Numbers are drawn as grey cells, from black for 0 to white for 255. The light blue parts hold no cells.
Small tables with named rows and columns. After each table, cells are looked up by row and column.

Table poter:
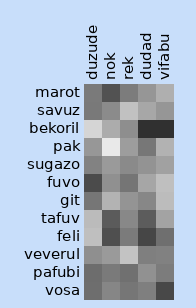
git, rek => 148
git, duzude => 118
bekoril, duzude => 213
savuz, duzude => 121
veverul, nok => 154
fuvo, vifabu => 191
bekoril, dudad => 48
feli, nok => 79
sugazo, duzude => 130
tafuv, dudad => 92
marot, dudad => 150
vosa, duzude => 110
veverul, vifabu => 129
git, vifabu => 188
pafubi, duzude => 109
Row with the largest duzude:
bekoril

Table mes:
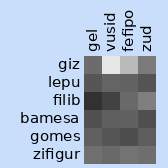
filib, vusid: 66
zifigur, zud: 110
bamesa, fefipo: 97
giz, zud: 122
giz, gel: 108
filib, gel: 49
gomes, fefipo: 77

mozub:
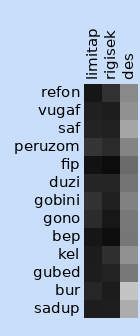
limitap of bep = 22
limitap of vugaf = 32
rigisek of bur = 28
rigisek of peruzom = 43
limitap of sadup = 29
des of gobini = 129
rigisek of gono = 23
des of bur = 196
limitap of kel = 28
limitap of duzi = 37
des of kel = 144
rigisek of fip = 12
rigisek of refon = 49
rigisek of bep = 14
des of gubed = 120
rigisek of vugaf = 29
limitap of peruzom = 53
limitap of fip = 18

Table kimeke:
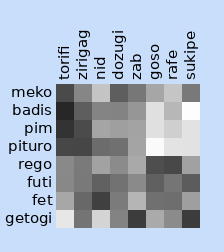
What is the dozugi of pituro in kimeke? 112
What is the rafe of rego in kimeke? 72
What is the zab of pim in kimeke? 163
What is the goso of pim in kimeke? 224
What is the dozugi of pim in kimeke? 159
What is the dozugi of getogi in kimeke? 131
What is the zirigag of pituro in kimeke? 70
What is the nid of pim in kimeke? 165
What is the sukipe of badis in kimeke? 253
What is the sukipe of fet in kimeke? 159
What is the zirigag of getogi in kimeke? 116
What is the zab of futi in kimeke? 138
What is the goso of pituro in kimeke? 250

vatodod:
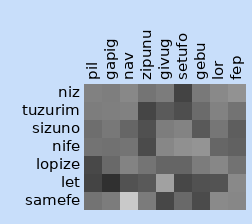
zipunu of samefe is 123
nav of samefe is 201
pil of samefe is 115
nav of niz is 136
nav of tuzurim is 129
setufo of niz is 67

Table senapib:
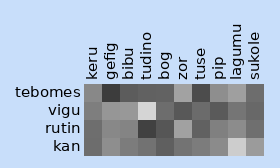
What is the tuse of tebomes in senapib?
76
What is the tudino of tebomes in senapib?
97
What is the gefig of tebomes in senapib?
60
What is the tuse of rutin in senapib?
97
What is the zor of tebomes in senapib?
162
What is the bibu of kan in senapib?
124
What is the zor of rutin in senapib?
161
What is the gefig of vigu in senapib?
150

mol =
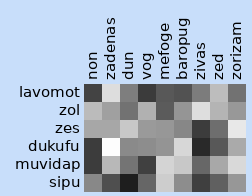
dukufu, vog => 141
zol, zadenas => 160
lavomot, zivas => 124
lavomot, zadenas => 221
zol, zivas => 222
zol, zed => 180
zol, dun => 114
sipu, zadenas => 79
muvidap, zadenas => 184
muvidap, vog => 64
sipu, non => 136
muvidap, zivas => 103

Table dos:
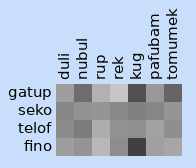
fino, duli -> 158
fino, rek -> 141
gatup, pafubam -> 152
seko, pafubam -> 134
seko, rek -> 137
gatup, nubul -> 109
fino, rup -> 184
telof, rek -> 145
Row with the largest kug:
telof

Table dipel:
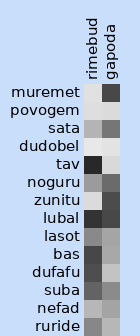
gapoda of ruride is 183
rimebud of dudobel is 232
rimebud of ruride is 135
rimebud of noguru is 155
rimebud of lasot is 137
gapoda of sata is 118
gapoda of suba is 139
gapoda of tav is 217
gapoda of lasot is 165
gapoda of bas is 168
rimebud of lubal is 51
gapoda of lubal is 72
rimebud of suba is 99
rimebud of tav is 40

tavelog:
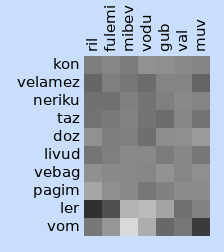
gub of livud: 123
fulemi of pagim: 144
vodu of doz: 111
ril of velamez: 102
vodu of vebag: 134
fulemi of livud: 127
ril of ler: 48
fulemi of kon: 134
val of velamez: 132
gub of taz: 108
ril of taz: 114
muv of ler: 130
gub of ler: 163
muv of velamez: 101

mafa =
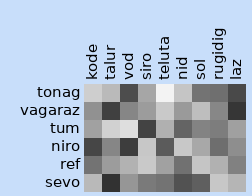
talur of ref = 156
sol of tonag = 115
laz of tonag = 73
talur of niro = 134
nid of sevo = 82
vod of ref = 178
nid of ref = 113
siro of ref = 201
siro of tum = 67
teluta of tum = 176
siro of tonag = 166
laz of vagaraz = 54
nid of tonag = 197
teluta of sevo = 115
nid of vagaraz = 154
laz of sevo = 181
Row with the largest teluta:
tonag

